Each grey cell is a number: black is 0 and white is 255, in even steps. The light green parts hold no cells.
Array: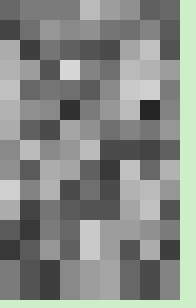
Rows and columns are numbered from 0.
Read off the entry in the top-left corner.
103
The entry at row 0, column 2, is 123
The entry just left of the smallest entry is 186
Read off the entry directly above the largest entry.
96
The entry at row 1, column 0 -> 68
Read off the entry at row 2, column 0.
172
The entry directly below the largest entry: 111
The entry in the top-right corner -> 103
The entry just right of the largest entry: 131
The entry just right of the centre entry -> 75
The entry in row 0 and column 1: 123
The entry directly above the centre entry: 144
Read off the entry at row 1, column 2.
150
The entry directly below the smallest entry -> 117
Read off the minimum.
37
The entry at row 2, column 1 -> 62
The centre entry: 186
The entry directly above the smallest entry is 207
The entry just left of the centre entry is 150
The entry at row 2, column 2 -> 117
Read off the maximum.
214
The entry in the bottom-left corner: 123
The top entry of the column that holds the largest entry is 123

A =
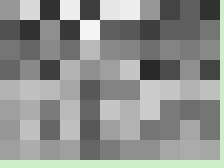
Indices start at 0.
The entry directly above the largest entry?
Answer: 62
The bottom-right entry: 166
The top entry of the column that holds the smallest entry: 151
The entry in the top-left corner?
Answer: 151
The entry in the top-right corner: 49
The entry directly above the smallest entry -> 110
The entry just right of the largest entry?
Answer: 95
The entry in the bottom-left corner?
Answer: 159
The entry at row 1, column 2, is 143
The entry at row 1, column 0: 81
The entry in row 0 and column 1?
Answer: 216
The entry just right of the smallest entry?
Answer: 75
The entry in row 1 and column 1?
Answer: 49
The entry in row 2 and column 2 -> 137
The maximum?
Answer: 244
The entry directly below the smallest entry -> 204
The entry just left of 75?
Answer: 41
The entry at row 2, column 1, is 102
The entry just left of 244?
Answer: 56
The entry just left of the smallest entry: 197
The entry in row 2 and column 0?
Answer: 117
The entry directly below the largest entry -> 185

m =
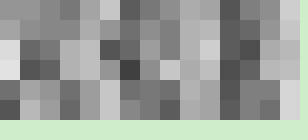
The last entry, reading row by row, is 213
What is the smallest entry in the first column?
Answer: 85
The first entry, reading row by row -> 149
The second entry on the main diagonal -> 142
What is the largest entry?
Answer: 226
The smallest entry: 64
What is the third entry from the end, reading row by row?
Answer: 127
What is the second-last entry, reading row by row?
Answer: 112
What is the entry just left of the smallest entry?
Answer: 149
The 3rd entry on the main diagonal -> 120
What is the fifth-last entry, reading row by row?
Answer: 164
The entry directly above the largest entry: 219
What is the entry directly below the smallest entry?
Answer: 112
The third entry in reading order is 135
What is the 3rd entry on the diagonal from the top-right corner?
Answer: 78
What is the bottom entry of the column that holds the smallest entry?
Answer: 135
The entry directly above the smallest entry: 104
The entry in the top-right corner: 206
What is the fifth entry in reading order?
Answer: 164
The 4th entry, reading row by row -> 120

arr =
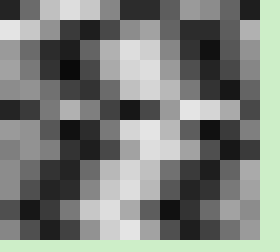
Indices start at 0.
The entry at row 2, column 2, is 44
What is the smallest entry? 10
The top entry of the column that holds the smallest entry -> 221
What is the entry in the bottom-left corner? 134
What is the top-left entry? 36
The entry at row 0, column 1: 107
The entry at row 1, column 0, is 228
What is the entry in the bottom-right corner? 154
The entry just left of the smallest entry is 51
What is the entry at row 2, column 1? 107
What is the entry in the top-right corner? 30
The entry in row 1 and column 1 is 199
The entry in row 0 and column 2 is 192
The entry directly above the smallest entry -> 30
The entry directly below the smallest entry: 65
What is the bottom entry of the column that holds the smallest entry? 65
